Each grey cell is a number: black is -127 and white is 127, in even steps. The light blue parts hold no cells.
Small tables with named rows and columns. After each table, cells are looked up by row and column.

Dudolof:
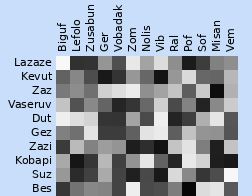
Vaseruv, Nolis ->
-23
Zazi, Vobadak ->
20
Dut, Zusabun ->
83
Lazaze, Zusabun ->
-76
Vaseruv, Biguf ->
67
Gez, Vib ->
106
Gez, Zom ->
-31
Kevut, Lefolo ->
7
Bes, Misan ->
101

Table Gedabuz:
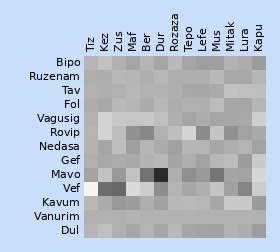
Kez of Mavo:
66
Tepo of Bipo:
37
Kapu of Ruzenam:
54
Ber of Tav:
49
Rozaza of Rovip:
62
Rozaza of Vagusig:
47
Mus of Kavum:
39
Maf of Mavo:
67
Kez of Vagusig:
83
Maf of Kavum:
29
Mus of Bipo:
31
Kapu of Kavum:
27

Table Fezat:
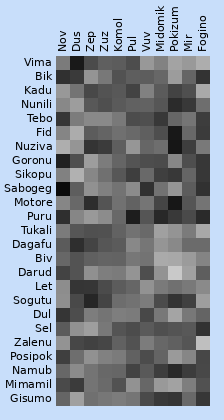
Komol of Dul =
-1
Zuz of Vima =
-32
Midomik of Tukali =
32
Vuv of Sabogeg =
-78
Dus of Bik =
-69
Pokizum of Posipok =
26
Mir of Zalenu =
-42
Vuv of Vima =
24
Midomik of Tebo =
-71
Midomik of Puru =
-87
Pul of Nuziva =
22
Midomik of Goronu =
-52
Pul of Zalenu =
-45
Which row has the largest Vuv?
Vima

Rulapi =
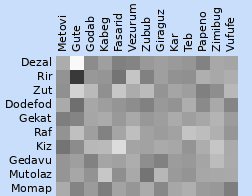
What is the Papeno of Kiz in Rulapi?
45
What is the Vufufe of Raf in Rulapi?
22
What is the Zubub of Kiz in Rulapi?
34
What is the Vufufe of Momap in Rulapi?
-1
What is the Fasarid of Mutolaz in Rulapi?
15
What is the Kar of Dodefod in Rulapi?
19
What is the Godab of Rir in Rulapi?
24
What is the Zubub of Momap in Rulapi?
43
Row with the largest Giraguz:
Mutolaz

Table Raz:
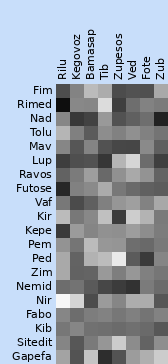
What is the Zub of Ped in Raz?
5
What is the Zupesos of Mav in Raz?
-56
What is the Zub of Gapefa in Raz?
76
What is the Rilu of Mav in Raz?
6
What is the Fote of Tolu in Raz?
1
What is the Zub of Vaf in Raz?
40
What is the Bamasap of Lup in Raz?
-45
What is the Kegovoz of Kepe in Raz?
27
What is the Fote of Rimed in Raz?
2
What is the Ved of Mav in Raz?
-57
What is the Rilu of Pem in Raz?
19
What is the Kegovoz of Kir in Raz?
-7
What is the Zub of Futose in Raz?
-35
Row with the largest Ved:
Lup

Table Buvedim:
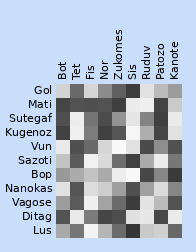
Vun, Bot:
106
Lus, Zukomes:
-20
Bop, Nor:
42
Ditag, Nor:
-57
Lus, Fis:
115
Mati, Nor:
-45
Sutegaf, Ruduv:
4
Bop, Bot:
25
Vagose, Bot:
29
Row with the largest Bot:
Vun

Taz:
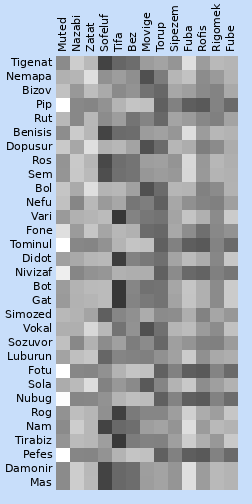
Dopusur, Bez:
35
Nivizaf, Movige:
46
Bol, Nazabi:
42
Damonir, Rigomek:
57
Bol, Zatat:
95
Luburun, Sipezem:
33
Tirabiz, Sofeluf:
30
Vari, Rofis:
48
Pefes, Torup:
-31
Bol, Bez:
33

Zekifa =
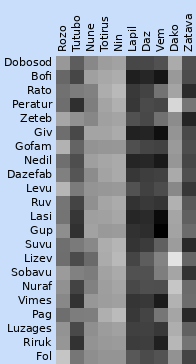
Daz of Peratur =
-53
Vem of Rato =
-12
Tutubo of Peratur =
-80
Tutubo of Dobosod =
-34
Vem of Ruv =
-75
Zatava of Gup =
-20
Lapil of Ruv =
-77
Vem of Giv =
-112
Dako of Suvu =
28
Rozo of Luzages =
19
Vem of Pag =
-9
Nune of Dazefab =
12
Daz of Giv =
-91
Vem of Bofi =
-105
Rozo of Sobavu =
27
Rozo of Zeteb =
38

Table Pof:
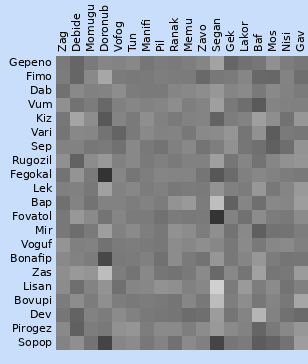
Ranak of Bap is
19
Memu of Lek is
-4
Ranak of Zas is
-12
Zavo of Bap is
-3
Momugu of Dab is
1
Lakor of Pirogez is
2
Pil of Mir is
-7
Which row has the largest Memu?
Bap

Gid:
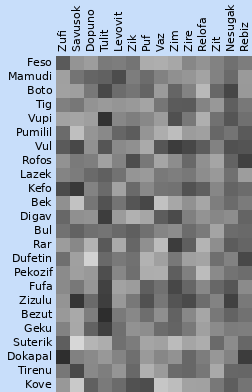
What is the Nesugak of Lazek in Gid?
-15
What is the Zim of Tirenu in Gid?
-20
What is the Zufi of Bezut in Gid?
25
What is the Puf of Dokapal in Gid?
26
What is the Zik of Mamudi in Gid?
-2
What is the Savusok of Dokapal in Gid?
1
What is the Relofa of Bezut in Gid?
38
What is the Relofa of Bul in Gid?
-5
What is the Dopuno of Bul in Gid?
-15
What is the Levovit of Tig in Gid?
21
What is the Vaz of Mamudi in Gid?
2
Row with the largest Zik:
Digav

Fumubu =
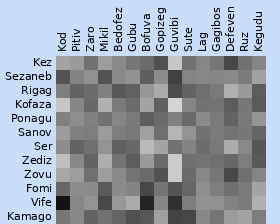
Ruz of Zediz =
-2
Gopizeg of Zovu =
-46
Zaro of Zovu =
-15
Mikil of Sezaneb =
-43
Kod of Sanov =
28
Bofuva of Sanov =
32
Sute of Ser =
3
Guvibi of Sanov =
52
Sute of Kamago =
-57
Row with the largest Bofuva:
Ser

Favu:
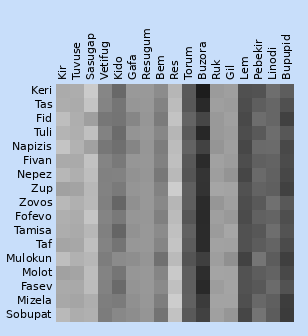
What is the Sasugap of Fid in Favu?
31
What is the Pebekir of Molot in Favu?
-34
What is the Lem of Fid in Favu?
-54
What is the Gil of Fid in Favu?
32
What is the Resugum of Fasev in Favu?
24
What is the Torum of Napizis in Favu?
-28
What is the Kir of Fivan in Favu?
42
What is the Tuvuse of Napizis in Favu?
50
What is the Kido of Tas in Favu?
-10
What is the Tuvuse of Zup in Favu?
35
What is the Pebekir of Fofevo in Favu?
-30
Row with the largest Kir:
Napizis

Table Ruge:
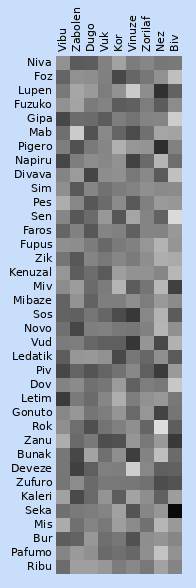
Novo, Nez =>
53
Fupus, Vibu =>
15
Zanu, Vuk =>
-49
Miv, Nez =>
55
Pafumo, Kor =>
-15
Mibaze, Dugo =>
-29
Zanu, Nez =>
25
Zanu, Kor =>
-46

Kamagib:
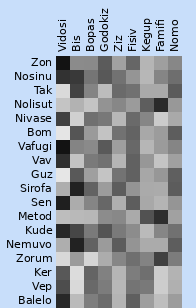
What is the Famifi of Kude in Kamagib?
6
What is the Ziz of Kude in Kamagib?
-5
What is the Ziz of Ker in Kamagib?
53
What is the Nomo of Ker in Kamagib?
51
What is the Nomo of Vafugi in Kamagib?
5
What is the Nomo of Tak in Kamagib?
-36
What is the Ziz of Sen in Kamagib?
47
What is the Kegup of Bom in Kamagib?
40
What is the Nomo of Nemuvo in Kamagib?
-34
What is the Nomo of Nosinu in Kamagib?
-17
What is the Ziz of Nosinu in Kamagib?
-13
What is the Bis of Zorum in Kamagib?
27
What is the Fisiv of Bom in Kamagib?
-28
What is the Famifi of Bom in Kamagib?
28
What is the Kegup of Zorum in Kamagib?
3

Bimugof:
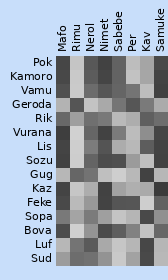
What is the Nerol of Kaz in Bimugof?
45
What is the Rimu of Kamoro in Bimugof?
73
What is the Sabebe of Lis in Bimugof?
44
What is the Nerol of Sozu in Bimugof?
-27
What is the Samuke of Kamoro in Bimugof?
-60
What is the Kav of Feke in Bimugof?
78
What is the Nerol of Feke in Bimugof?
24
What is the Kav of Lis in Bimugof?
-34
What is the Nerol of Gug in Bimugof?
-12
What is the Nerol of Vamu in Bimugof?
-19
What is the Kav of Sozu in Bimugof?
63
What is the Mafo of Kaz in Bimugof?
-59
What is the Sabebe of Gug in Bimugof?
78

